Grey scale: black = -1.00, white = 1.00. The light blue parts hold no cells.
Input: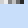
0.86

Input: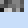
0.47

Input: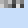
0.20

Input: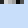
0.68

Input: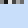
-0.81

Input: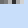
-0.02

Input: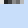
-0.72

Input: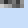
0.37

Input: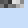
-0.49

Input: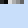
-0.93
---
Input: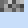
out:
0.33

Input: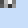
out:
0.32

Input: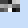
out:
0.22

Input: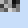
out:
0.43

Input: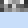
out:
0.25

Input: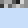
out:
0.57

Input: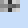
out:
0.07

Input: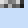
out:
-0.42

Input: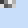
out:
-0.29
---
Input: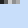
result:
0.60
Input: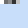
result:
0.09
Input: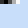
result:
-0.38
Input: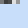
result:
-0.41
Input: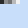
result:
-0.10
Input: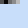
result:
-0.14
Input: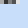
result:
0.00
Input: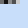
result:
0.10
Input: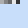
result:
-0.21
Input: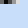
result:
-0.40
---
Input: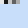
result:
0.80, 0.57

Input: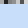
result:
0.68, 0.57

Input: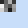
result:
0.88, 0.65

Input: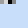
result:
0.71, 0.24

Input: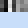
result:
0.90, 0.78

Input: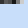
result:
0.60, -0.05

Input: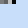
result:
0.53, -0.03
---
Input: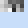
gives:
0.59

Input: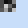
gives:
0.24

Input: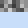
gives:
-0.08

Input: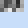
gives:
0.36

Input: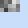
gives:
-0.53

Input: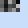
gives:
-0.64
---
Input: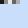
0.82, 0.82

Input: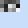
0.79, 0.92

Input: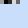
-0.64, 0.71

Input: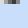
-0.19, 0.72

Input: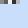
0.89, 0.89

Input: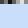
-0.26, 0.74

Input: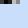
-0.74, 0.50

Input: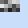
0.13, 0.80

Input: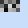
0.67, 0.67
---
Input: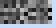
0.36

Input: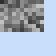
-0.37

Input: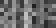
-0.44

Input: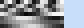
-0.72

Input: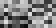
0.36

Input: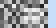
-0.63

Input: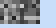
-0.63

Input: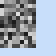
-0.56

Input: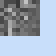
-0.30
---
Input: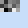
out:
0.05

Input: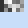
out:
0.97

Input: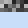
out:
0.33

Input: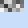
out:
0.69

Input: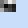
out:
0.85

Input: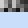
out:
-0.30

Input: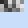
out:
0.69

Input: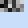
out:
0.19

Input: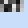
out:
-0.38

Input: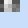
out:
0.74
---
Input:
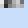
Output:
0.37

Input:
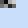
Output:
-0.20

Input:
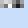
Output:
-0.10

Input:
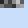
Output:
0.29

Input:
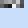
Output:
-0.44

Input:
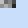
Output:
-0.71
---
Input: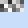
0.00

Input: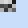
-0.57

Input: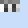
-0.58

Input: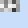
0.69

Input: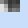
0.55

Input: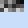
0.68
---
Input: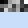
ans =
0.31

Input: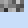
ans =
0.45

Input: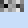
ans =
0.44

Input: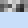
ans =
-0.47

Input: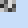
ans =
0.16

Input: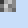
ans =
0.41

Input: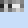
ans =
0.29

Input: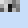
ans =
-0.74
